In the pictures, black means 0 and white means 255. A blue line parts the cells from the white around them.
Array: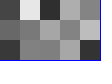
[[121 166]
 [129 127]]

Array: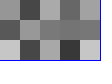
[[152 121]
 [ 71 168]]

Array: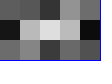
[[186 222]
 [133  59]]

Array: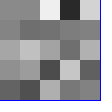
[[111 114]
 [192 163]]

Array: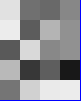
[[ 92 180]
 [217 136]]

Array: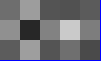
[[ 39 130]
 [158  84]]
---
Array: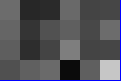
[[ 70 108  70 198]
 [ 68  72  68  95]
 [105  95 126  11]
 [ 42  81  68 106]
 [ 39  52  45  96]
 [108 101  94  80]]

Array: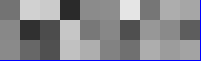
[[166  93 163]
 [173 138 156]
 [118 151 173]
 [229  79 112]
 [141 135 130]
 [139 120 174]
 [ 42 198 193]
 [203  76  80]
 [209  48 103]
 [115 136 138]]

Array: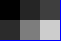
[[ 62 205]
 [ 37 125]
 [  1  43]]

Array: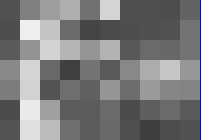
[[ 99 115 115 151 132  90  82]
 [ 77  81 103 198 134 107  76]
 [ 80  80 106 172 154  94  62]
 [ 79  78  88 136 109  75  79]
 [212  74 178  89 150 106 105]
 [113  69 149 115  96  91  91]
 [174 106 181  64 110  91 112]
 [157 196 210 104  84 159 188]
 [127 238 147 212 210 235 223]
 [ 82  78  90 137 124  75  84]]

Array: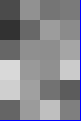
[[122 139 165 203  92 127]
 [117 156 142 144 114 191]
 [145 104 143 153 160 155]
 [ 75  50 102 217 207 101]]

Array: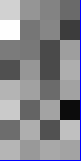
[[106  60 158 174 162  12 192 163]
 [131 134  74  74 107 163  81 168]
 [149 118 120 150 161 100 174 153]
 [209 254 123  80 180 202 109 181]]

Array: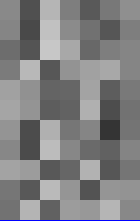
[[143 126 133 133 121 114 116 132 117 147 136]
 [120  86 126 168  93  77  52  97  86 149 181]
 [ 89 113 104 161 163 176 133 106 178  83 152]
 [126 139 168 147 102  98 118 135 102 149 156]
 [181 193 199  87 100  93 176 188  88 186  97]
 [ 80  73  84 184 145 148  76  75 156  88 180]
 [137 133 109 123 161 165 148 135 163 118 114]]

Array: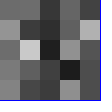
[[ 66 177  84  77  77]
 [101  96 145  28 143]
 [ 55  47  31  64  60]
 [109  60 201  95  71]
 [108 148 109 122 131]]
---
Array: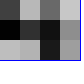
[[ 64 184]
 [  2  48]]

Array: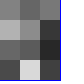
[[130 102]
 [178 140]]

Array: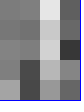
[[124 127]
 [119 114]]

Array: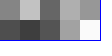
[[133 194]
 [ 78  62]]

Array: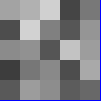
[[163 177]
 [ 77 210]]

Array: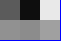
[[ 91  14]
 [145 140]]

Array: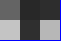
[[100  40]
 [196  47]]
